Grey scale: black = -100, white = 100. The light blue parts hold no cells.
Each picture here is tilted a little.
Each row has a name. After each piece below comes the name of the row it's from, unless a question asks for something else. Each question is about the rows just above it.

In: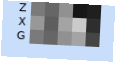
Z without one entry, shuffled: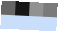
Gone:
[-76]
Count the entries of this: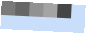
5
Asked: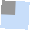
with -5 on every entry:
[14]

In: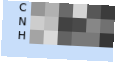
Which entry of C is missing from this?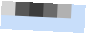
[18]
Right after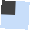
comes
[-42]

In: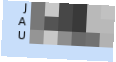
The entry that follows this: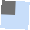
[40]
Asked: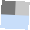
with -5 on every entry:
[-11  52]

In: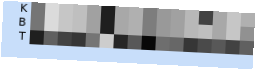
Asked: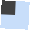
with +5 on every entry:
[-43]
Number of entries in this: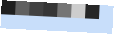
7

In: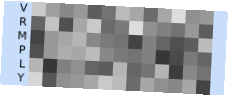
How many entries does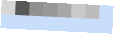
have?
7
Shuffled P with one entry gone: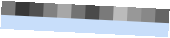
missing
[36]
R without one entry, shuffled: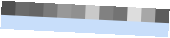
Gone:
[53]
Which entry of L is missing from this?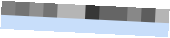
[-52]
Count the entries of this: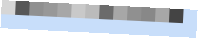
13
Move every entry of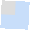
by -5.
[68]
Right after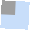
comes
[7]

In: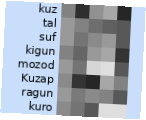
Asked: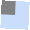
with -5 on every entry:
[-3]
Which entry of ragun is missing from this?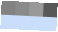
[-4]
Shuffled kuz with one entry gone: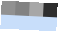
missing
[-70]
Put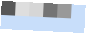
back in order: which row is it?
mozod
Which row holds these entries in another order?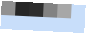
kuz
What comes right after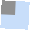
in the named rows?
[31]

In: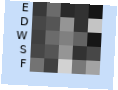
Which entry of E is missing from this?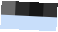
[-55]
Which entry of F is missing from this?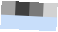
[-10]

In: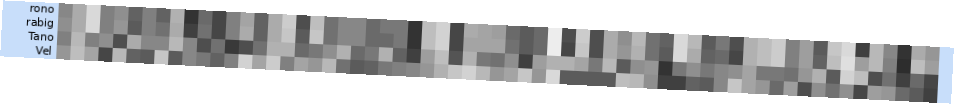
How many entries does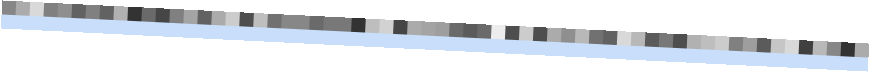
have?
62
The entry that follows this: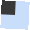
[-39]
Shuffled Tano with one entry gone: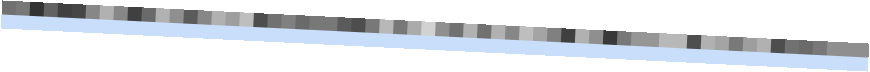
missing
[-34]

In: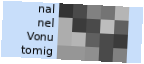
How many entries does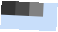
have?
3
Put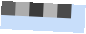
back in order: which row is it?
Vonu
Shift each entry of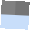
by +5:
[ 6 -4]
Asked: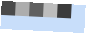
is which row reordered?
nel
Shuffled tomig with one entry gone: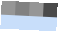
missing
[12]

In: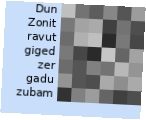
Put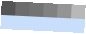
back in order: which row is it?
zer
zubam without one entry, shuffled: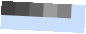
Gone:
[-61]
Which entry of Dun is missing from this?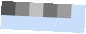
[-27]

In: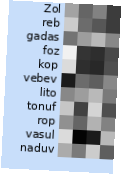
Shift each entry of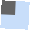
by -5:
[-26]
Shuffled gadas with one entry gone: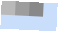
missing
[-10]
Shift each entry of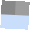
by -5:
[ 2 18]

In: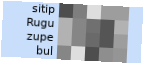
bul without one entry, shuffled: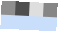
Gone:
[17]
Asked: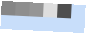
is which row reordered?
bul
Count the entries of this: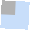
1
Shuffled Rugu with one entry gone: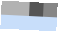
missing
[-12]
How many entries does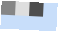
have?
3
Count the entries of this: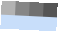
4
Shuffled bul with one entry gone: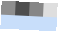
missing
[17]

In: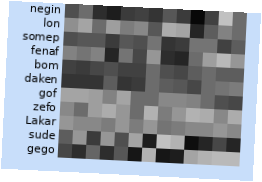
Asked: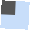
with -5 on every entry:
[-37]
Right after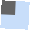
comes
[-65]
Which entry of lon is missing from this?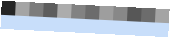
[12]
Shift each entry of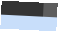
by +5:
[-54 -54 -54 -22]
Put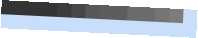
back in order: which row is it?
daken

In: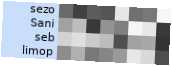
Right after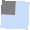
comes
[93]
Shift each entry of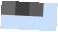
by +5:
[-12 -45 -23]
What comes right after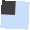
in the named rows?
[-28]

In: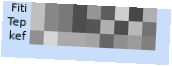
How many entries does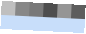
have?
6
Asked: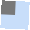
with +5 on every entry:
[0]
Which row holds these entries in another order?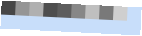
Fiti

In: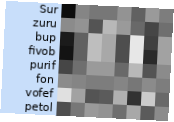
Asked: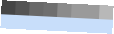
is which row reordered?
purif
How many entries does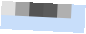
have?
5
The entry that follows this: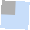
[-61]
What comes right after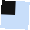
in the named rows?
[-24]

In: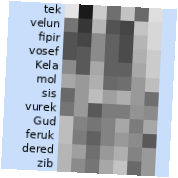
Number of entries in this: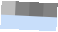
4
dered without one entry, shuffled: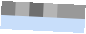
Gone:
[25]
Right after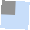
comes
[9]
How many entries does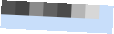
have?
7
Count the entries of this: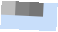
3
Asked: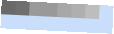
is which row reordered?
mol

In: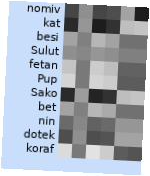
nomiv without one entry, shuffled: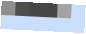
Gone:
[-77]
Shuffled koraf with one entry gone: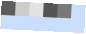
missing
[72]
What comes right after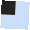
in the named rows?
[-61]
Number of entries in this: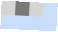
3
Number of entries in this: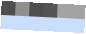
6
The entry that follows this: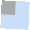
[-11]

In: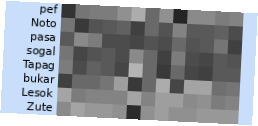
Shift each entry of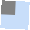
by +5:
[8]
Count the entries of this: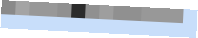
13
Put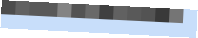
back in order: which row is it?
Noto
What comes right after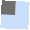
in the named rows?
[-8]
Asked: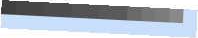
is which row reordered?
sogal
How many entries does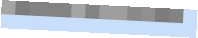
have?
13

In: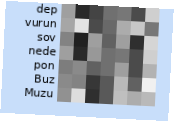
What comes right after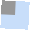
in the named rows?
[-12]
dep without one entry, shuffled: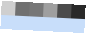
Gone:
[-47]
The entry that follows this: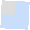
[-63]
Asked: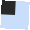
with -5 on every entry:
[-73]
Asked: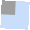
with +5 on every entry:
[30]

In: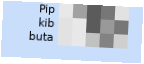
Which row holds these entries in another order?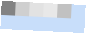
buta
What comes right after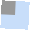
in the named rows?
[-7]
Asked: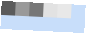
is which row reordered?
kib
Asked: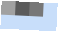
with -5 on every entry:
[ 21 -34 -12]
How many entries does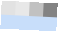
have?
4
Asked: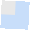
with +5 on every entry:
[87]

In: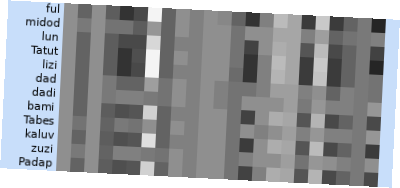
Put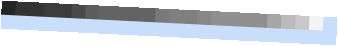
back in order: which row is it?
ful
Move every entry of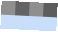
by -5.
[  7 -27   7 -32]
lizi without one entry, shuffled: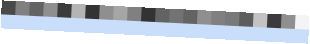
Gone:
[-16]
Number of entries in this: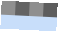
4
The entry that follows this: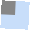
[-22]

